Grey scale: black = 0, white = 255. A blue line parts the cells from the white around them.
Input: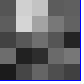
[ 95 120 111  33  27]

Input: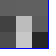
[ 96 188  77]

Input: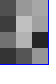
[167 192 114]

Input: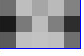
[130 127 194]

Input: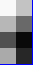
[195 183]

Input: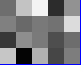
[146 114 122   4]
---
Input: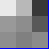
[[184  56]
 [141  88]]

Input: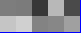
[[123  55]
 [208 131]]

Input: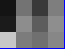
[[115  57]
 [141  93]]

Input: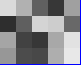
[[177  96]
 [ 95 212]]

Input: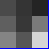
[[ 52  36]
 [ 55 122]]

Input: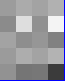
[[171 163]
 [222 145]]
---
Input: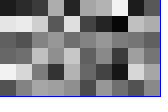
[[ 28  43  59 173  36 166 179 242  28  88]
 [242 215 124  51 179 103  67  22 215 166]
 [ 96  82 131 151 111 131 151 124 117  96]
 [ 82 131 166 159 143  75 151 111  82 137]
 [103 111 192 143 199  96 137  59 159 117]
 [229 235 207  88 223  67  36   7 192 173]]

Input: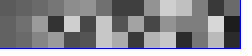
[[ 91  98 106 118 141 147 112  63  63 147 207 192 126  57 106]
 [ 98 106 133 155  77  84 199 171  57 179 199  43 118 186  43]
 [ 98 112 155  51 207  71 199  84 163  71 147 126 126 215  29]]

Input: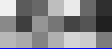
[[240  91 104 190 234 104  47]
 [183 170 131 176 212 204 124]
 [137  62 149 118  68  84  32]]

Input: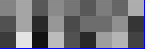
[[ 59 228  18 188  81  41 158 180  66]
 [ 81 165  41 151  74 109 109 144  53]
 [132 165  88 138 117  88 125 102 173]]

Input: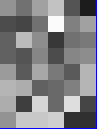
[[181 173  97 105 128 181]
 [ 76  69 113 251 128 161]
 [ 97  84 134  76 134 141]
 [ 97 187 141  56 113 121]
 [147 113 161 194  84  28]
 [155  90 167 121  90 181]
 [147 200 200 207  48  48]
 [173  62 214 105 222  69]]

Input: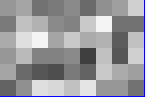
[[165 106  86  78 122  99 201 171 159]
 [151 165 114 122 138 106 144 159 208]
 [151 186 130 130 138  63 193  86 208]
 [122 193 178 138 130 201 244 114 114]
 [ 99 144 223 216 193 229 151 151 114]
 [171 223 244 165 201 171 178  92 193]]
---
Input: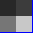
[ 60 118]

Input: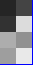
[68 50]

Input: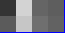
[ 94 111]

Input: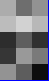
[146 210  45]

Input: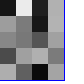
[177  23 120  75]

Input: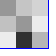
[211 151 236]

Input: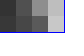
[190  90]

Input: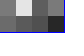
[122  80]

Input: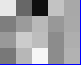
[168 152 189 183]
